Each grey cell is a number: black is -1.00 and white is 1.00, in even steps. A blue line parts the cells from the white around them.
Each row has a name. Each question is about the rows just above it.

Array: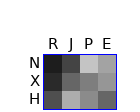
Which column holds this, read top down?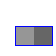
E
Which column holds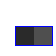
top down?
R
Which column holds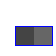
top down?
J

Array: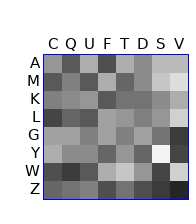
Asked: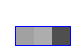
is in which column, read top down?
C
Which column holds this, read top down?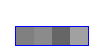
Q
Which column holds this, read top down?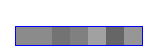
D
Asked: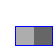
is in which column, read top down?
T
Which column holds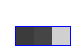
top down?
V

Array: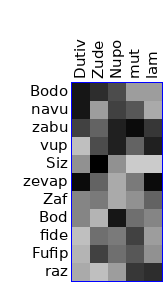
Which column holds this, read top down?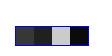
lam
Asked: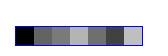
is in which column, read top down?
Zude
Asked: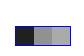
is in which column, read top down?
Nupo

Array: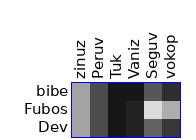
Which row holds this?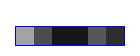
bibe

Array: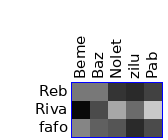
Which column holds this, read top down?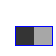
Nolet
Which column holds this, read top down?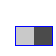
Pab
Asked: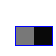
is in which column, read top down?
Beme
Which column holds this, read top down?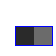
zilu

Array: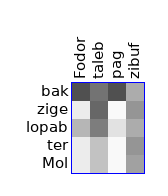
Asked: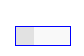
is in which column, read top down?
pag
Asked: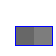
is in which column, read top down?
taleb
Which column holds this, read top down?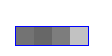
taleb
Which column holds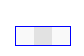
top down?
pag

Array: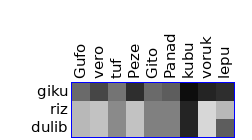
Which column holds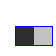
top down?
Peze
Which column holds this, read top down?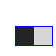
voruk
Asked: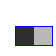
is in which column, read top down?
lepu

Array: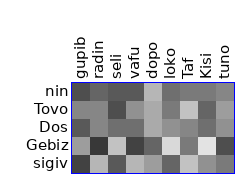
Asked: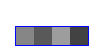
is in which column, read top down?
gupib
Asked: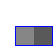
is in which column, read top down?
gupib

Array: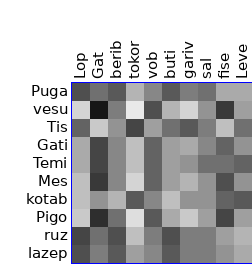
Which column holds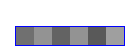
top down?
Leve
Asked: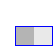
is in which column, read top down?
tokor

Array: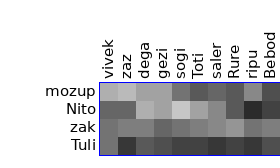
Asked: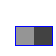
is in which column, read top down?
Rure
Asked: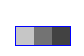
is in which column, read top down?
sogi
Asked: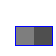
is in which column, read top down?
Bebod
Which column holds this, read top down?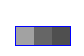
gezi
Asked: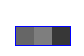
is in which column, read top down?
zaz

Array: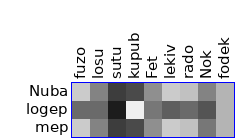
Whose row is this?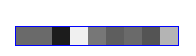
logep
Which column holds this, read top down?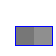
Fet

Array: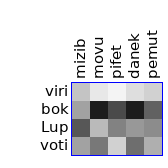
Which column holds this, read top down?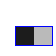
movu
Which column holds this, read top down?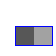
mizib

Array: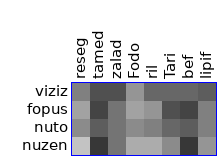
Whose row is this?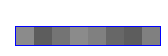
nuto
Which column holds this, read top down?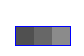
Tari
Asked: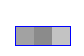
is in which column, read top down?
reseg
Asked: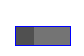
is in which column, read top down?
zalad

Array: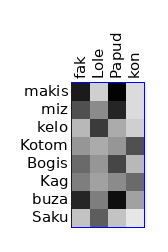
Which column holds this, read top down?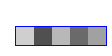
kon
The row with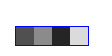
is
miz
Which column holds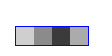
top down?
Lole
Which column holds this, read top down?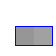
Lole
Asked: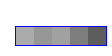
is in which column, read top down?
Lole
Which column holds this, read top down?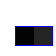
Papud
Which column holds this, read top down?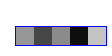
Papud

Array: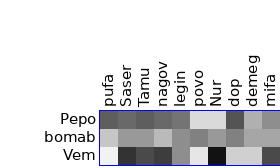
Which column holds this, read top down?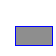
legin
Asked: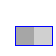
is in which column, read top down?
demeg
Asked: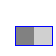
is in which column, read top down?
dop
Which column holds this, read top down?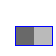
nagov
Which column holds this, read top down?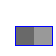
Saser

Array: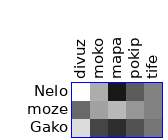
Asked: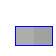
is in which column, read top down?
moko
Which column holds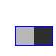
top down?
mapa
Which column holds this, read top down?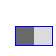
divuz
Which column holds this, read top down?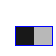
mapa

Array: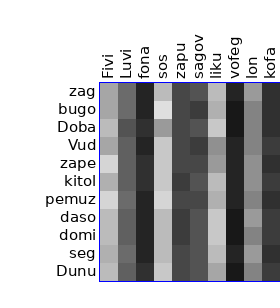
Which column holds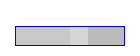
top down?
sos
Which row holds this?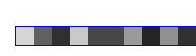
zape
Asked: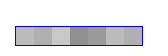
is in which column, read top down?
liku
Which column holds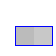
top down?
sos
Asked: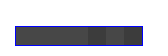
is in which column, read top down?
zapu
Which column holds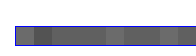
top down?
Luvi
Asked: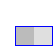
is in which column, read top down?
sos

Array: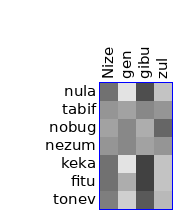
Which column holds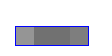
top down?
Nize
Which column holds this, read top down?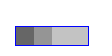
zul

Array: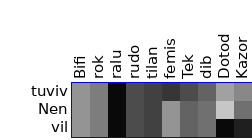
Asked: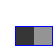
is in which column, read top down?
femis
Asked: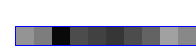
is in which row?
tuviv
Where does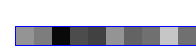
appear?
Nen
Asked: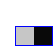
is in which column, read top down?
Dotod
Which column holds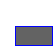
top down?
Tek

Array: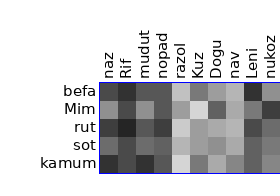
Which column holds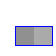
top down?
Dogu
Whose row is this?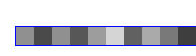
Mim

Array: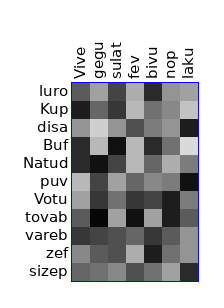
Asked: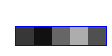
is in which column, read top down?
fev
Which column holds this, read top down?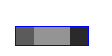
laku
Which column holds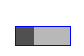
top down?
fev
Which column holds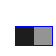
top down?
Vive
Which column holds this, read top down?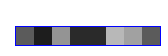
Vive
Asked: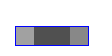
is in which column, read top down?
sulat
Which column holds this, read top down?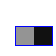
sulat

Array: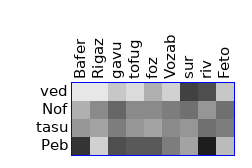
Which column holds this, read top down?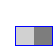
Vozab
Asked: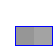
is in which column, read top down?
sur
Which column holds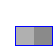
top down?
foz

